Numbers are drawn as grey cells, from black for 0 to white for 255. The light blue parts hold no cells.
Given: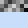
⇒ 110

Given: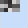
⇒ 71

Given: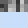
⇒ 96

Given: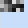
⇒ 76

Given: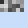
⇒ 187

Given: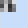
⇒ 173

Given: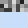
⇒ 152

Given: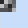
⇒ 194
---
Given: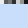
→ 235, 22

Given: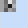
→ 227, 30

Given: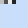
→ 235, 36

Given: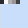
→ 250, 42

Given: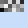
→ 245, 11

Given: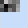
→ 197, 3
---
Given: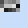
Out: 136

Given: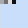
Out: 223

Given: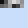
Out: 176

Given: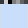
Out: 2

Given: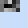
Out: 197

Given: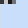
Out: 27

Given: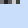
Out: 90
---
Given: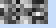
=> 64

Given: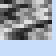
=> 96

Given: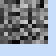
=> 63

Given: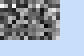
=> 59

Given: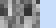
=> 64
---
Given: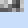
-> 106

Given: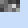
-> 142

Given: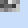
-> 157

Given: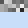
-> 112

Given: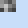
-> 91

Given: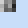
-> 107
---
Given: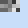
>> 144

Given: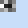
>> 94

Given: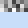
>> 83

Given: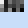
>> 145

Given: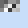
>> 61

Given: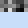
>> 220
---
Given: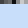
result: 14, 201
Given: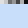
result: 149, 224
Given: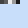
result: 237, 237
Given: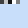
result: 22, 255
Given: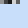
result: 26, 209
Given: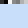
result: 137, 245
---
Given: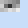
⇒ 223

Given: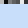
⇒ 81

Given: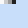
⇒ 202

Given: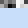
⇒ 250

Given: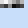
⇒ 13

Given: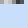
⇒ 141

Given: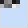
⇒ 102

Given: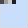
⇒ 161

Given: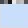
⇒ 178
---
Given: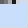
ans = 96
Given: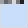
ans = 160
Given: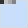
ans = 49
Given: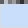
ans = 95
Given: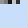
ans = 146
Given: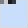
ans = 125
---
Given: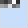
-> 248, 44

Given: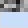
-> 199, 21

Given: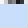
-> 246, 25

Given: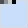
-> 204, 4

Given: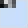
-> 215, 11

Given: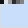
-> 224, 15

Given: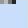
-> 189, 38

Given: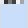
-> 244, 49

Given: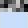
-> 215, 1
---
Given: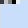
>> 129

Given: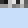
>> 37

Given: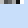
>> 166

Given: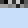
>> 205

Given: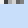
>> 210

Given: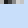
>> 136

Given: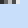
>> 194
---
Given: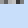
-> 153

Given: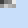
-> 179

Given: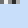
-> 142

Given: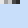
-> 158

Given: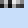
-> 189

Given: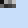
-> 129

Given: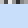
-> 164

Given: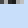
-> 166

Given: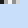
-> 173
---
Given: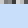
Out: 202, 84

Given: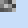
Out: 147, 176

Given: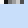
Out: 247, 80

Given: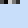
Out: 78, 48

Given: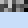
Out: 186, 2

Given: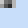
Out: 198, 182

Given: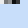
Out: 235, 54

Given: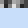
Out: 143, 68

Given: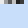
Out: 234, 60

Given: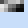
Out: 78, 9
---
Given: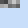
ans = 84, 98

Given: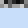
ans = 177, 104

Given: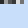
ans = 41, 115

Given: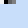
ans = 241, 127

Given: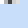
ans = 253, 223

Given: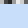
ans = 190, 98

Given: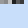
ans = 153, 59

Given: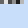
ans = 101, 183
